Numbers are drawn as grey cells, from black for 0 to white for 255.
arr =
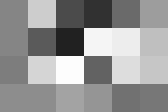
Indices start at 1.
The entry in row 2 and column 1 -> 133
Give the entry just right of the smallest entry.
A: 245
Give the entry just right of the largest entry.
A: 98
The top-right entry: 157
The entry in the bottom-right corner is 119
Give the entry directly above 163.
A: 253
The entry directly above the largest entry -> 33

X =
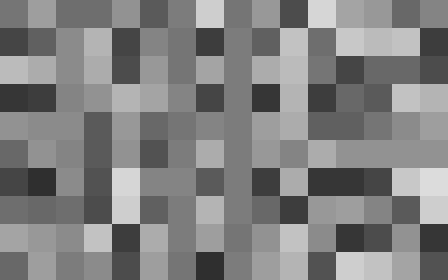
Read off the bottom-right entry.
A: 82
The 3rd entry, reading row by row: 110
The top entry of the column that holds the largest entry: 132
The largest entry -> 220
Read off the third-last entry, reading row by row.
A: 194
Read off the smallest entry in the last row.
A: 47
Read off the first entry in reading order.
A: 117
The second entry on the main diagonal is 96
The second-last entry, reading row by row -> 164
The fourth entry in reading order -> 110
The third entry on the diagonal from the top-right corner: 104
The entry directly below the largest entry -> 206
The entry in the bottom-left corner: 104
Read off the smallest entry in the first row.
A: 76
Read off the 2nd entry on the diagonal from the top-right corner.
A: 194
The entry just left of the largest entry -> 200
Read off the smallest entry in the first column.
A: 54
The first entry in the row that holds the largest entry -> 69
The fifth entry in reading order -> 146

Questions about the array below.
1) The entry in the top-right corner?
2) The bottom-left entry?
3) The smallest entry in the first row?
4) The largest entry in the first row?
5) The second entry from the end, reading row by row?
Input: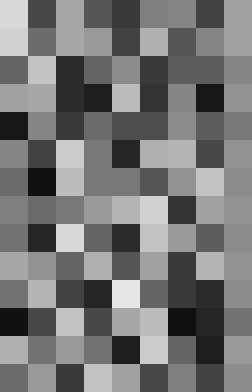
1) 161
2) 107
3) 58
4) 216
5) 66

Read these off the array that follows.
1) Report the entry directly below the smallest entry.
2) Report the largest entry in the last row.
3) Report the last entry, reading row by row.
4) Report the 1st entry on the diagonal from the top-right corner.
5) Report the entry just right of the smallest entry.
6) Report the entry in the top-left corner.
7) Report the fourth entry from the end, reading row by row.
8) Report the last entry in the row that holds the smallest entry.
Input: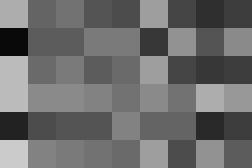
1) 187
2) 203
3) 92
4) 61
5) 92
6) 173
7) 158
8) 138

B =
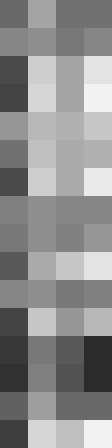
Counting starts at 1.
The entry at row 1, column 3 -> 113
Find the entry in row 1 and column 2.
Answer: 164
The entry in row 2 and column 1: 134
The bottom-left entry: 62
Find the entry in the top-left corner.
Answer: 105
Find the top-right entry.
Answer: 113
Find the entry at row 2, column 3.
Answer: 120
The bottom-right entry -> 242
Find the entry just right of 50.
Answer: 128
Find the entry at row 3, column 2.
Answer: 206
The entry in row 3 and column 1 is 74

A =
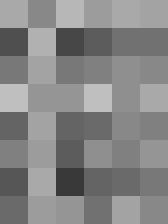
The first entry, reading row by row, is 169
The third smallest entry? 79
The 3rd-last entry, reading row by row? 113
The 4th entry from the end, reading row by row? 149
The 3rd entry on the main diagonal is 120
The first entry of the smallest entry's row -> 86
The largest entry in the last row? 163
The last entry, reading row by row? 136
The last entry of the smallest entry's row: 120
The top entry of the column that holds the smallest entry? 183
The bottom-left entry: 106
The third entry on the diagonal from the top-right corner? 128
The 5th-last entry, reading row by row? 156

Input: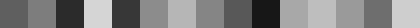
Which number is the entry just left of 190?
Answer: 168
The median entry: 133

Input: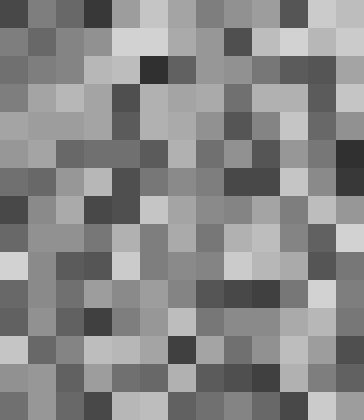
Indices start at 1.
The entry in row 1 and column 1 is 72
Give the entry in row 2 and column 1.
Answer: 126
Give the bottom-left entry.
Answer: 112
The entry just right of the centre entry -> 138
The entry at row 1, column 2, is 126
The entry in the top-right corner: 189
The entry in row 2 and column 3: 132
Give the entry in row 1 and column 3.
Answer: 104
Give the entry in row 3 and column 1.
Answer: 112

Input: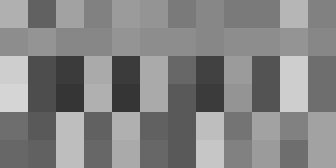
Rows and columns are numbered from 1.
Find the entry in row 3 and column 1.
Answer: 206
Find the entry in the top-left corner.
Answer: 176
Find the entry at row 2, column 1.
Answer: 141
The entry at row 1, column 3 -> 162
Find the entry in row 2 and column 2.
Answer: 148
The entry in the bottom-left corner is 103
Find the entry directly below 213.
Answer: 110
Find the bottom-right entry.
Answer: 162
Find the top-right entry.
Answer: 129
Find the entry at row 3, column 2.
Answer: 77

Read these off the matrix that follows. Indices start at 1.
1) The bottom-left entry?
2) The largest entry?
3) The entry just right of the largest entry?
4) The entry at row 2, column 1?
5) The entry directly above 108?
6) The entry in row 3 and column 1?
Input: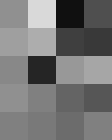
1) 128
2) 217
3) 16
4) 159
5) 100
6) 136
